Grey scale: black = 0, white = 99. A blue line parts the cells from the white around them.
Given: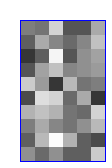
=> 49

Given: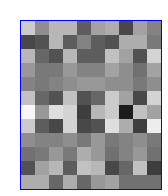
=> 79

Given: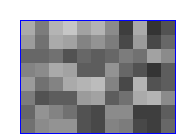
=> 66

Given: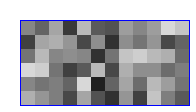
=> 52

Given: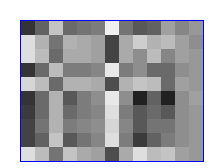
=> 20

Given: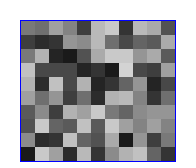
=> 47

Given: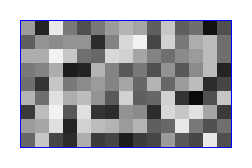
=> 60

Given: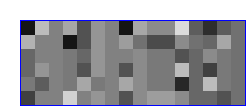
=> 8

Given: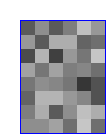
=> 35
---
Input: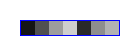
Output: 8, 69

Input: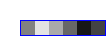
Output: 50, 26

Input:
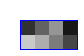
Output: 19, 27

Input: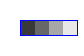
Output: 22, 90

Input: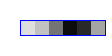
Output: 86, 64

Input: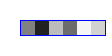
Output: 50, 81
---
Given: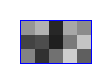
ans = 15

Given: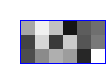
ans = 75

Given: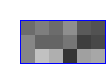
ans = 42

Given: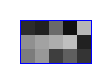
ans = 41

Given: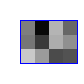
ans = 70

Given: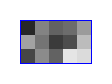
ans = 38

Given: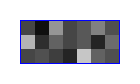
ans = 58

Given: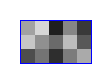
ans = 12

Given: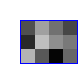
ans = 44
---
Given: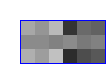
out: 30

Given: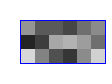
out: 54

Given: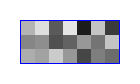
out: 49

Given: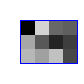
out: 75

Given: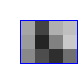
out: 18

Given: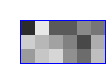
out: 42

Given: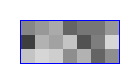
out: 39
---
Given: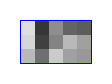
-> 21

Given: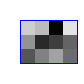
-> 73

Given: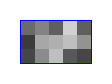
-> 51

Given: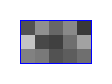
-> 56

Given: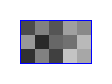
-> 50

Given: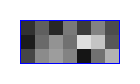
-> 37

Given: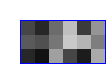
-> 15
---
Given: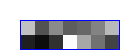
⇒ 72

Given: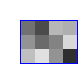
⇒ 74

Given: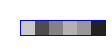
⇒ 59

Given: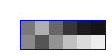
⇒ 75

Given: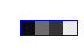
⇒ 20

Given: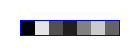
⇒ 50

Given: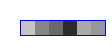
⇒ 59

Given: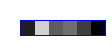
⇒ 36

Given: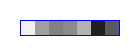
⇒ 62

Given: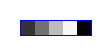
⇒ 44
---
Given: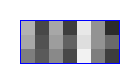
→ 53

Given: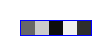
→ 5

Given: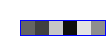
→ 77

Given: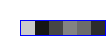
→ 27

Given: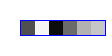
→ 5

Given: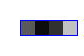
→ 19

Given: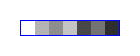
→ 55

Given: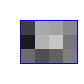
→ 38

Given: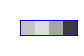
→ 65

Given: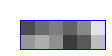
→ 56
